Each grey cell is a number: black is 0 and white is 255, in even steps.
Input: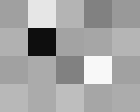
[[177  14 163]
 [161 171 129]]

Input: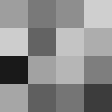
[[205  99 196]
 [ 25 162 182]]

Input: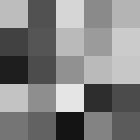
[[ 65  85 186]
 [ 30  76 145]]

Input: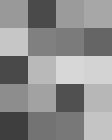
[[198 128 123]
 [ 73 185 215]]

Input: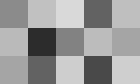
[[186  44 130]
 [165  98 206]]

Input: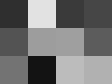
[[ 83 157 159]
 [115  19 188]]
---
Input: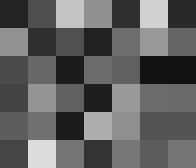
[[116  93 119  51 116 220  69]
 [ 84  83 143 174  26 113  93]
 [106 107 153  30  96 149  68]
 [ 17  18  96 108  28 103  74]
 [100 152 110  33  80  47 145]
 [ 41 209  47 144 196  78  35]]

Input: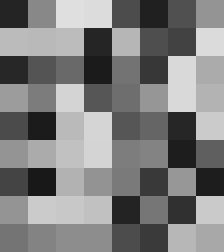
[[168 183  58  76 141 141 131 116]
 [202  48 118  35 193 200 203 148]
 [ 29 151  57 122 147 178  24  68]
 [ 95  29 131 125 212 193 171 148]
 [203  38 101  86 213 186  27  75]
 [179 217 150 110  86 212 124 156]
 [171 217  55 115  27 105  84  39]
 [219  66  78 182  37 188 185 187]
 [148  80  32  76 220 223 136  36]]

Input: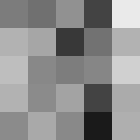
[[175  26 137 169 139]
 [171  67 163 139 178]
 [208 134 125 136 190]
 [178 114  56 166 178]
 [234  67 145 112 124]]

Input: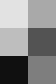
[[126  16]
 [ 83 190]
 [169 226]]

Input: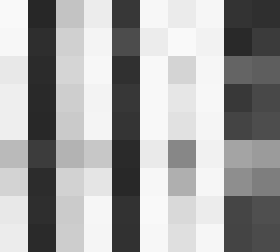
[[ 75  68 246 223 247  49 245 205  42 236]
 [ 79  69 236 217 249  50 246 203  46 232]
 [126 142 246 175 247  40 229 210  44 211]
 [155 164 241 135 234  42 199 179  60 186]
 [ 77  68 245 225 248  52 244 202  40 238]
 [ 72  56 247 230 248  55 243 206  41 238]
 [ 94 100 246 212 248  48 247 213  43 232]
 [ 59  41 242 249 236  76 244 208  46 247]
 [ 47  51 246 235 247  55 236 195  39 249]]

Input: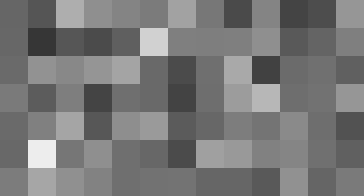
[[122 101 145  89 102 102 115 114 111 130 144 166 124]
 [ 96 112 133 129 153 160  75 103 111 143 118 237 104]
 [ 82 110 138 116 125 103  91 154 142  87 165 128 106]
 [150 114 110 183 156 110  67 105 111  68 126  92 122]
 [ 96 112 107  65 169 111  75 105 164 149 136 146 106]
 [127 100  89 143 127 126 127 209  95  75  86  54 103]
 [150  77  68 132  74 119 162 123 132 143 174  85 102]]

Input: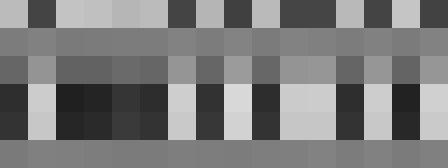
[[128 123 129 124 130 127 126 124 125 126 123 123 125 127 128 122]
 [202  40 200  51 198 198  51 210  55 201  51  58  42  38 199  51]
 [208  34 205  46 204 203  45 216  50 206  45  53  36  32 204  46]
 [150 100 150 101 150 148 103 155 102 149 102 106  98  98 148 102]
 [130 123 129 124 128 130 123 131 124 130 124 124 123 122 129 124]
 [ 66 197  68 185  69  69 186  64 181  68 187 182 192 195  68 187]]

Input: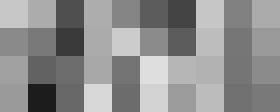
[[121 113 188 155 210 108 215 104  28 154]
 [139 117 178 182 222 115 168 109  98 160]
 [154 118 189  92 139 204 171  58 120 138]
 [171 129 198  68  92 133 173  79 172 199]]

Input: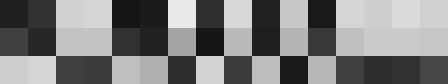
[[ 71  49  45  63 182  25 189  59 211  46 176 191  60  64 213 206]
 [198 202 202 192  57 181  31 186  22 164  33  49 195 194  39  64]
 [209 218 207 213  25 200  33 215  47 232  27  21 214 209  50  32]]
